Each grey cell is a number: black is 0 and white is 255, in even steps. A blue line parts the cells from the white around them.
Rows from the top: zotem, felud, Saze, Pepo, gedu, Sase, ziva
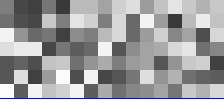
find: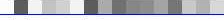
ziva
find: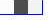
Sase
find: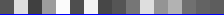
Sase
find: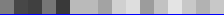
zotem

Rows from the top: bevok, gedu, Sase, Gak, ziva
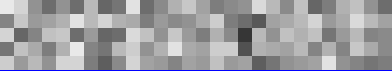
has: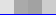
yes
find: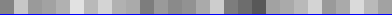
gedu
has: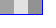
yes
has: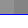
yes
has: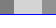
no
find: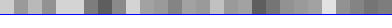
ziva
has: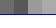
no

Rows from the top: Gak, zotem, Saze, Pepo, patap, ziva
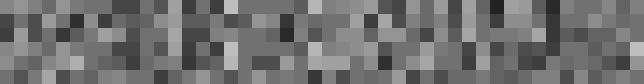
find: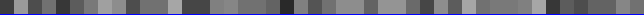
Saze
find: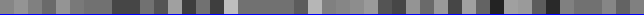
Gak
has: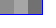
yes
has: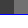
yes
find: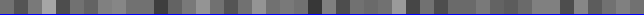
ziva

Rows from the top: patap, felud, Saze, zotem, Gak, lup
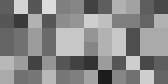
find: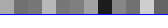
lup
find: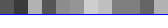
felud
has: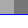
no
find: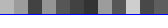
Gak
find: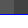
Gak
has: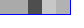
no

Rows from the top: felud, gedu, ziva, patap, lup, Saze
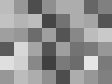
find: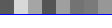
patap
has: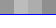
yes
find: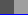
patap
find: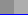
felud
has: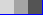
yes
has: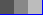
yes
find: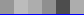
Saze

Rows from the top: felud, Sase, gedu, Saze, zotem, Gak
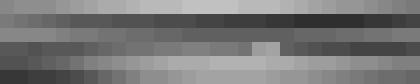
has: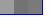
no
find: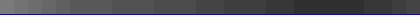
Sase
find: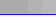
felud
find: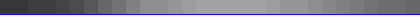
Gak
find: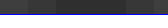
Sase

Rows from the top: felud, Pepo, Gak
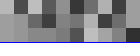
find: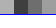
Pepo
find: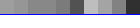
Gak
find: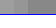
Gak
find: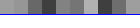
Pepo
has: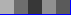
no
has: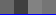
yes

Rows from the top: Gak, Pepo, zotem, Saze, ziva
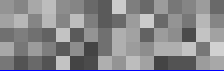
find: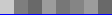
Gak
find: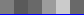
Pepo
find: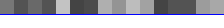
ziva
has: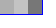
yes
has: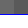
yes
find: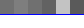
zotem

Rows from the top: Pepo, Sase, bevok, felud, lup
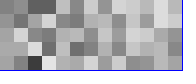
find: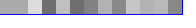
felud
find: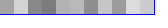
Sase

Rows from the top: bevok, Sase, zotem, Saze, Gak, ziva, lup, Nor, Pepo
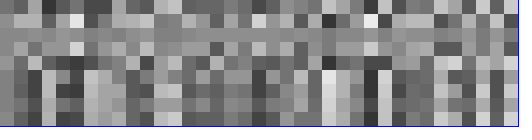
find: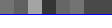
Gak
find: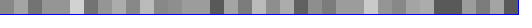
Saze
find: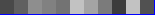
bevok
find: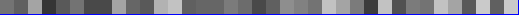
bevok
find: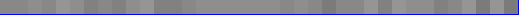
zotem
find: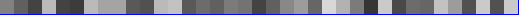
lup

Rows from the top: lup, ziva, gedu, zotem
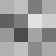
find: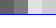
ziva
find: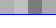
lup
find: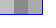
zotem

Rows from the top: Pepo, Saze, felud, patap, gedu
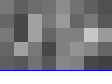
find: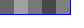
patap
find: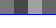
felud
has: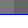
no
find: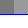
Saze
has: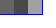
yes
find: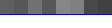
gedu
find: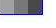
patap

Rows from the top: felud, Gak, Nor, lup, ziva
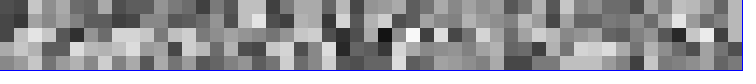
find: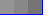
Nor
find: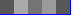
ziva
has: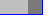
no

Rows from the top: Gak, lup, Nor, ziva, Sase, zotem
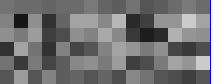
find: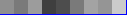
Sase
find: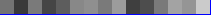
Sase
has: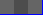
no
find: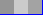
lup

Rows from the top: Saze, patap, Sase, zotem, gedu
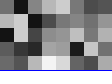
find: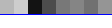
patap
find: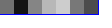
Saze

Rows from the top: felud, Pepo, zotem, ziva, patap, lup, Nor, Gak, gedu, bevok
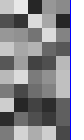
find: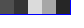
Pepo
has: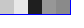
no
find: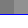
lup
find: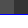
Pepo

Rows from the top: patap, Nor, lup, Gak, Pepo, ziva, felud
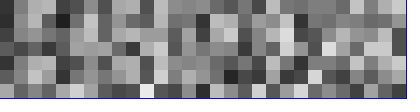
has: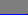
yes
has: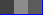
no
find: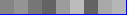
lup

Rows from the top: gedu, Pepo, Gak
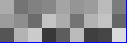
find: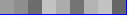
Pepo
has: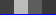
no
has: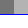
yes
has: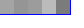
yes

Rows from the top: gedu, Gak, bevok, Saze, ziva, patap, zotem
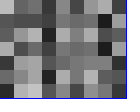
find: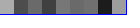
Saze
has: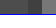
yes
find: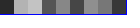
zotem
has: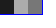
no
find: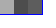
bevok

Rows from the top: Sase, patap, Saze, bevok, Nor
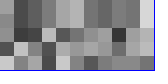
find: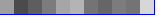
Sase
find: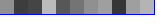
Saze

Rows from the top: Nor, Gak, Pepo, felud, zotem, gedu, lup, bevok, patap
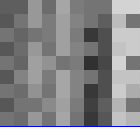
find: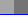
patap
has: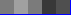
yes
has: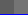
no
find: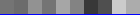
lup
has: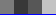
no

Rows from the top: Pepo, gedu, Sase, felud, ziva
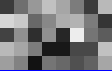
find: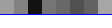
ziva
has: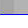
no
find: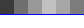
Pepo
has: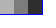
no
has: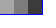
yes
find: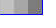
Pepo

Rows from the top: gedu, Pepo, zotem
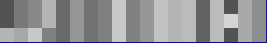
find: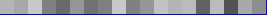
zotem
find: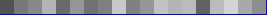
Pepo
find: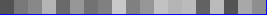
gedu
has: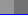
yes

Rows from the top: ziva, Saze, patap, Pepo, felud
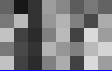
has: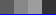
no
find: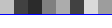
felud
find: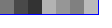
Pepo
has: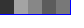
no
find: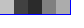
felud

